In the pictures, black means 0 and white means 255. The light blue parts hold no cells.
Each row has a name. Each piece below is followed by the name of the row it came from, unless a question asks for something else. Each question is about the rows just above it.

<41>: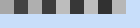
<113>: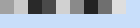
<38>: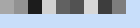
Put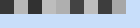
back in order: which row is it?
<41>
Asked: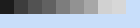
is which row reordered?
<38>
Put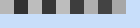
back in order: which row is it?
<41>

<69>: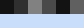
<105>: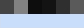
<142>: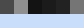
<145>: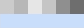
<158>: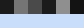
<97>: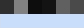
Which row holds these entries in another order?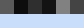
<105>
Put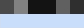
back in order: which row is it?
<69>
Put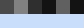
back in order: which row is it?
<69>
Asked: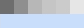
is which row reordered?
<145>
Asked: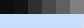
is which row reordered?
<97>
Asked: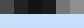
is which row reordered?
<142>
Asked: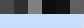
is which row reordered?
<97>

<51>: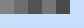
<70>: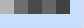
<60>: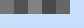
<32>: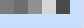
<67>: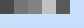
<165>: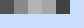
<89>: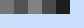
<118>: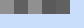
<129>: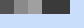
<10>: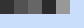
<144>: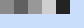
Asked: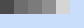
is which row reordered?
<32>
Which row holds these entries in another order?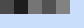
<89>
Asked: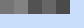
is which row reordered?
<60>

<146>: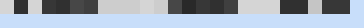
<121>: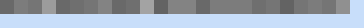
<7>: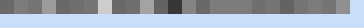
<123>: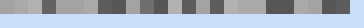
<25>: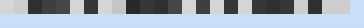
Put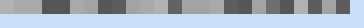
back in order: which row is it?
<123>
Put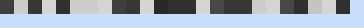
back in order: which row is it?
<146>
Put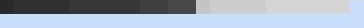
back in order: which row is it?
<25>

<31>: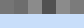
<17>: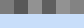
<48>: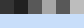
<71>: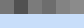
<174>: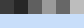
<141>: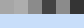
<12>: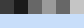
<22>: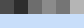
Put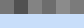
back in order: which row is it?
<71>
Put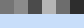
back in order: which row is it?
<22>

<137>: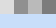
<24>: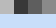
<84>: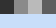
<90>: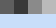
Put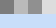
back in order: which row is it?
<137>
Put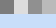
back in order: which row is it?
<137>
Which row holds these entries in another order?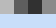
<84>
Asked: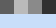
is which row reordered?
<84>

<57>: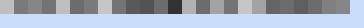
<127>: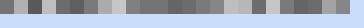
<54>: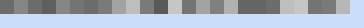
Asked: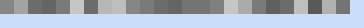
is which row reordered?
<127>
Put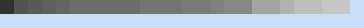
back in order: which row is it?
<57>
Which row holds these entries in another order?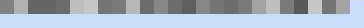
<54>
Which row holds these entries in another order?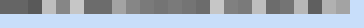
<54>

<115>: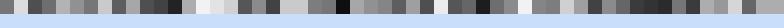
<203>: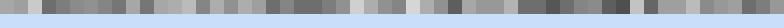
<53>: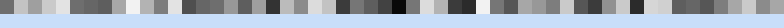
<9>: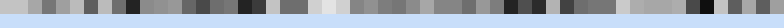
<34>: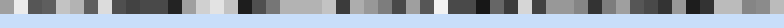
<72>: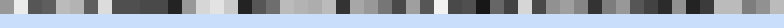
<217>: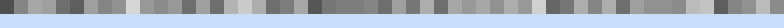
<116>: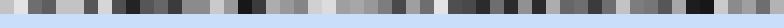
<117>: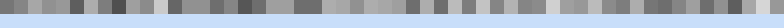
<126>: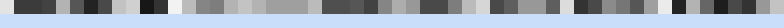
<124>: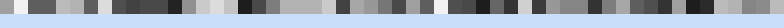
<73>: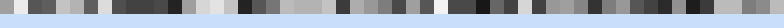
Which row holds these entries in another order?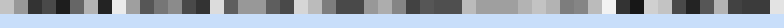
<126>
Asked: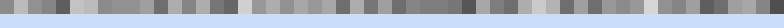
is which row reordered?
<217>
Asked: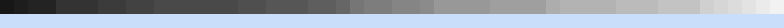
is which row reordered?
<126>
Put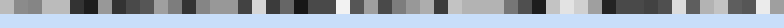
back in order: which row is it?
<34>
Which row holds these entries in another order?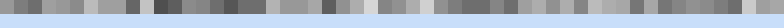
<203>
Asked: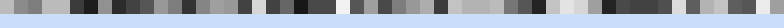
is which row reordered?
<73>

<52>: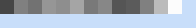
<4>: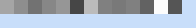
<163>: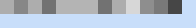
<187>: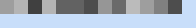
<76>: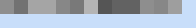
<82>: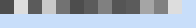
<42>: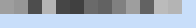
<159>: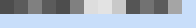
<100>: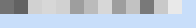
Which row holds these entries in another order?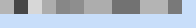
<163>
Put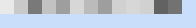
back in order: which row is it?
<100>
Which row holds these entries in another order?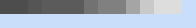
<82>
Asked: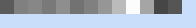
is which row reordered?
<52>
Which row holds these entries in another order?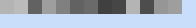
<42>
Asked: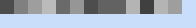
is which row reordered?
<187>

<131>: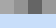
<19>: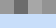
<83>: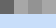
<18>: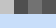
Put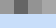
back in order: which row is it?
<131>
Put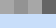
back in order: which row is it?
<83>
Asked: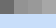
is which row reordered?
<19>
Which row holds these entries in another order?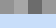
<19>
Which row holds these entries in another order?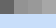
<131>
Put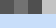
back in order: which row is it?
<18>

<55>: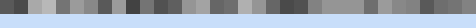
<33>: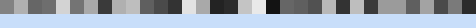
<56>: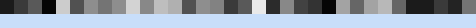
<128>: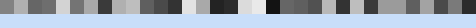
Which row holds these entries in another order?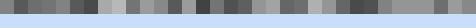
<55>
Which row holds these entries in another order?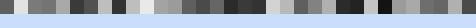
<33>

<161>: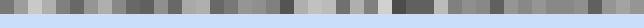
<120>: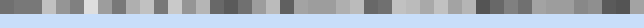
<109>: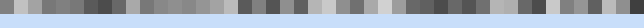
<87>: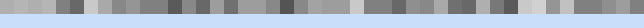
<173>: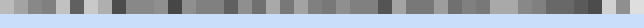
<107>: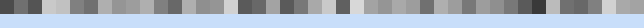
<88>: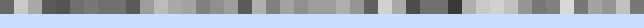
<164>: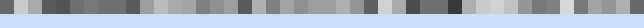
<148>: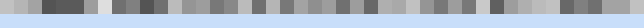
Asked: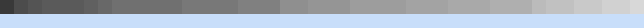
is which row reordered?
<88>
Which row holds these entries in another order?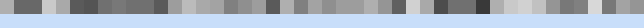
<164>
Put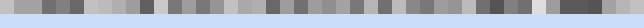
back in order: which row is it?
<148>

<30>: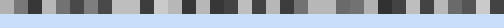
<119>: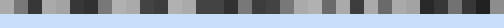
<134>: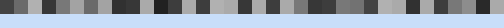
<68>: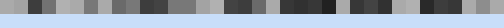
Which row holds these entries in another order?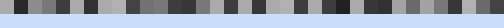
<134>
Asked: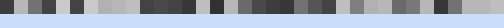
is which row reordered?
<30>
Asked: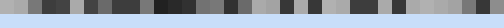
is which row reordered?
<134>
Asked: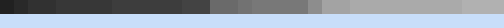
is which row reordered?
<134>
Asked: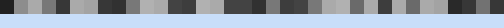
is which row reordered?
<119>
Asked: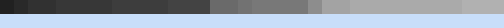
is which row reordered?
<68>
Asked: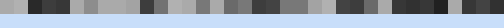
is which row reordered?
<68>

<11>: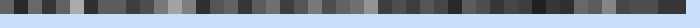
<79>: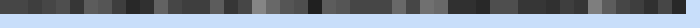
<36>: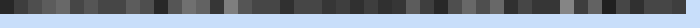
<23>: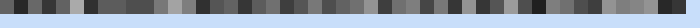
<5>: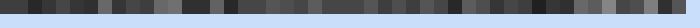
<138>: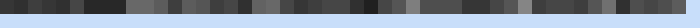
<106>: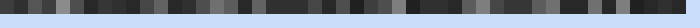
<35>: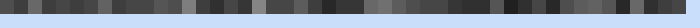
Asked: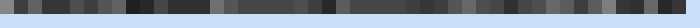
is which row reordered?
<36>
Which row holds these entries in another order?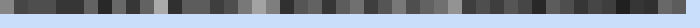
<11>
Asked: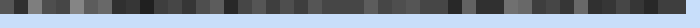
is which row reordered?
<5>
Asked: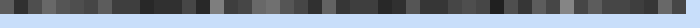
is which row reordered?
<79>
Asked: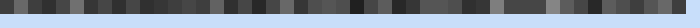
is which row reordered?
<5>
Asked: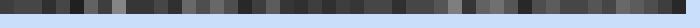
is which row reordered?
<36>

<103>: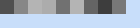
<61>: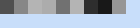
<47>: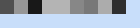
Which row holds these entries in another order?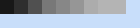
<47>
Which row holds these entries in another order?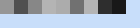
<61>

